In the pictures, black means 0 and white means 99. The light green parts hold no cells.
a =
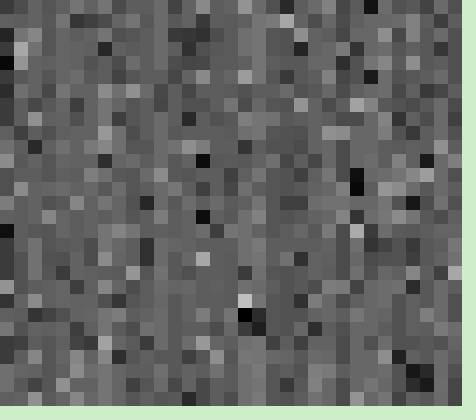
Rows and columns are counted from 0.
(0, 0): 23
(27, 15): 36
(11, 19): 43
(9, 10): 36
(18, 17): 43
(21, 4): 39
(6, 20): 41
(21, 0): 20
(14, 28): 32
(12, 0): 31
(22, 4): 31
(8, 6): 38
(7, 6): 38
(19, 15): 36
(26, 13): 38
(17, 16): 36
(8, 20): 34
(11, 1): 34
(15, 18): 50
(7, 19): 33
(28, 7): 45
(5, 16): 39
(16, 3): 33
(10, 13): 55
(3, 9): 35
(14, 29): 9
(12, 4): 37
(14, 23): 44
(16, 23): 47
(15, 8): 39
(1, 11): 41
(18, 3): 32
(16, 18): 38
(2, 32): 31
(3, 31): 21
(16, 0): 6
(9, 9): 30
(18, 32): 44
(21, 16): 35
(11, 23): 40

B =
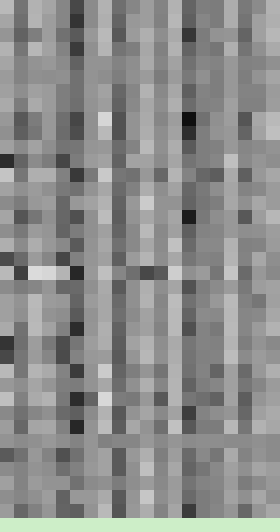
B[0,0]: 72
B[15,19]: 71
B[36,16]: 58
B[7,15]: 51
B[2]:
[58, 38, 49, 61, 44, 35, 59, 72, 34, 60, 68, 55, 66, 21, 48, 57, 58, 39, 62, 71]
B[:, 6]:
[54, 54, 59, 56, 57, 57, 58, 57, 56, 56, 58, 60, 47, 57, 63, 56, 56, 57, 58, 59, 56, 60, 57, 58, 61, 59, 57, 57, 39, 54, 57, 58, 58, 59, 54, 59, 57]
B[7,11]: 55
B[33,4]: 43
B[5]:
[60, 51, 56, 55, 56, 44, 57, 55, 49, 56, 60, 48, 60, 47, 56, 49, 59, 49, 57, 64]
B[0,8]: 43
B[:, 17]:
[47, 45, 39, 45, 50, 49, 51, 50, 33, 39, 52, 53, 37, 51, 56, 34, 55, 50, 51, 41, 47, 50, 52, 52, 49, 54, 41, 46, 36, 40, 46, 54, 51, 56, 48, 56, 40]
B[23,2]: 72
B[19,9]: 43
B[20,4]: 40
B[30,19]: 65
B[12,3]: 68
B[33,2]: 57
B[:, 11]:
[51, 50, 55, 50, 52, 48, 53, 55, 52, 55, 56, 54, 40, 55, 57, 57, 53, 54, 55, 35, 55, 52, 53, 51, 55, 56, 45, 52, 34, 53, 43, 53, 49, 52, 53, 55, 51]
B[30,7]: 73
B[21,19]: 62
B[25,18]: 60
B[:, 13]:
[39, 37, 21, 39, 44, 47, 37, 42, 6, 18, 35, 45, 51, 40, 39, 11, 37, 41, 46, 56, 32, 44, 39, 31, 46, 45, 44, 38, 46, 24, 34, 54, 41, 39, 45, 41, 23]
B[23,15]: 47
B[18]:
[29, 41, 60, 52, 27, 50, 58, 62, 37, 60, 70, 55, 65, 46, 51, 50, 70, 51, 65, 55]
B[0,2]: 69
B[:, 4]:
[52, 52, 44, 51, 54, 56, 49, 49, 43, 42, 45, 27, 50, 47, 40, 40, 39, 53, 27, 70, 40, 59, 55, 50, 30, 29, 51, 49, 47, 41, 50, 55, 31, 43, 57, 38, 39]
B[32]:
[35, 44, 59, 51, 31, 44, 58, 63, 35, 59, 68, 49, 61, 41, 53, 46, 66, 51, 57, 54]
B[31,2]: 56
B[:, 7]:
[69, 68, 72, 70, 57, 55, 63, 61, 83, 72, 59, 63, 78, 65, 69, 73, 62, 65, 62, 74, 66, 65, 65, 68, 67, 60, 79, 65, 84, 69, 73, 50, 63, 63, 56, 66, 72]
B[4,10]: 66
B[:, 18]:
[54, 62, 62, 56, 51, 57, 51, 50, 65, 63, 54, 58, 59, 53, 65, 61, 56, 51, 65, 59, 61, 46, 53, 60, 57, 60, 59, 52, 58, 62, 69, 56, 57, 64, 54, 65, 58]

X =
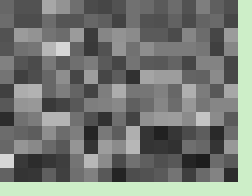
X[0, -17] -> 40
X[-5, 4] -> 70
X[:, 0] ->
[40, 42, 32, 33, 50, 45, 25, 34, 17, 42, 40, 83, 38]
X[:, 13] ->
[32, 29, 52, 48, 27, 39, 68, 59, 54, 29, 43, 14, 24]
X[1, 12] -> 38
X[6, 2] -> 69
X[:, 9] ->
[44, 44, 54, 44, 45, 19, 46, 37, 26, 68, 71, 44, 30]
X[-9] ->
[50, 33, 29, 47, 35, 43, 48, 35, 27, 45, 35, 34, 39, 27, 51, 51, 27]
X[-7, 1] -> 67
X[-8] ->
[45, 25, 30, 40, 55, 27, 61, 27, 36, 19, 64, 61, 61, 39, 38, 54, 28]
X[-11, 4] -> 42
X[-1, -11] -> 50
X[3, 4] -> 83
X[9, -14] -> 55
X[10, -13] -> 34
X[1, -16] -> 30
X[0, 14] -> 49
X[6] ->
[25, 67, 69, 40, 49, 39, 26, 49, 67, 46, 46, 50, 40, 68, 48, 34, 65]
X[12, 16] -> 17
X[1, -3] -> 39
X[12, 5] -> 43
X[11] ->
[83, 22, 17, 21, 24, 45, 71, 54, 29, 44, 37, 31, 34, 14, 11, 42, 35]
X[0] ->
[40, 32, 32, 65, 57, 43, 29, 27, 32, 44, 41, 35, 42, 32, 49, 37, 31]
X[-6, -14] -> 22

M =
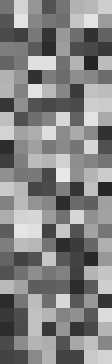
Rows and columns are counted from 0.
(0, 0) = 45
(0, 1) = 82
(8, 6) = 88
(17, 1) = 73
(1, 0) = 33
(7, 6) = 80
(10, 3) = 47
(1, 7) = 60
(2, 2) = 47
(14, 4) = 17
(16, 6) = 63
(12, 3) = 28
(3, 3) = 17
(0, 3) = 32
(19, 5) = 25
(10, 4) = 53
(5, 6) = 52
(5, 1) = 58
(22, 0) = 22
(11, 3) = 70
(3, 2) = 35
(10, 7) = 31
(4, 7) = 73
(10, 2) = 62
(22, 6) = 34
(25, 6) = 78
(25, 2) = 53
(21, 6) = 59
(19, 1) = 44
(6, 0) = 70
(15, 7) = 63
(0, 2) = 58
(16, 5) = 32
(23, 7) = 70
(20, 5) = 17
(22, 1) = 30
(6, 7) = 73

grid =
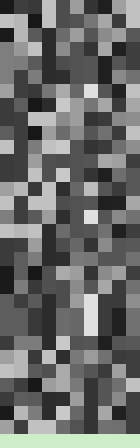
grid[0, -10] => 10
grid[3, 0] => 49
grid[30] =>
[62, 24, 75, 75, 42, 32, 20, 44, 43, 24]
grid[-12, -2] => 62
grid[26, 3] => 31
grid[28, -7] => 17
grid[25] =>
[62, 71, 22, 75, 18, 47, 60, 44, 23, 24]
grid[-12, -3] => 54
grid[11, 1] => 24
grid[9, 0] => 36
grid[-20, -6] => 30
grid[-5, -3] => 23
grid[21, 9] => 55
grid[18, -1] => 44
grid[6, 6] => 87
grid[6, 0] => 62
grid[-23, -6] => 54
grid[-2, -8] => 48
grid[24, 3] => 17
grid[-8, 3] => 17
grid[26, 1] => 71
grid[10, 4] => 78
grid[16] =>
[75, 71, 75, 17, 42, 32, 33, 44, 13, 24]
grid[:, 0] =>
[10, 75, 10, 49, 49, 49, 62, 23, 23, 36, 75, 23, 23, 62, 75, 49, 75, 23, 23, 10, 10, 36, 36, 36, 23, 62, 75, 36, 23, 10, 62]
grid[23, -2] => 13
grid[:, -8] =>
[22, 9, 35, 75, 35, 48, 22, 9, 75, 9, 48, 61, 75, 22, 75, 35, 75, 61, 48, 9, 22, 35, 22, 22, 48, 22, 35, 9, 35, 48, 75]
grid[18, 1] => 36
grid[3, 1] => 59
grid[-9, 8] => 13
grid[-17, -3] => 12
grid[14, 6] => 33
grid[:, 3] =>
[75, 75, 17, 17, 17, 17, 46, 17, 75, 61, 75, 31, 31, 75, 75, 61, 17, 17, 17, 31, 31, 17, 17, 17, 17, 75, 31, 61, 17, 17, 75]
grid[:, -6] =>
[30, 30, 42, 54, 30, 18, 66, 78, 54, 42, 78, 30, 78, 18, 30, 18, 42, 30, 18, 66, 30, 30, 42, 42, 78, 18, 66, 66, 18, 78, 42]
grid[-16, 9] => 44
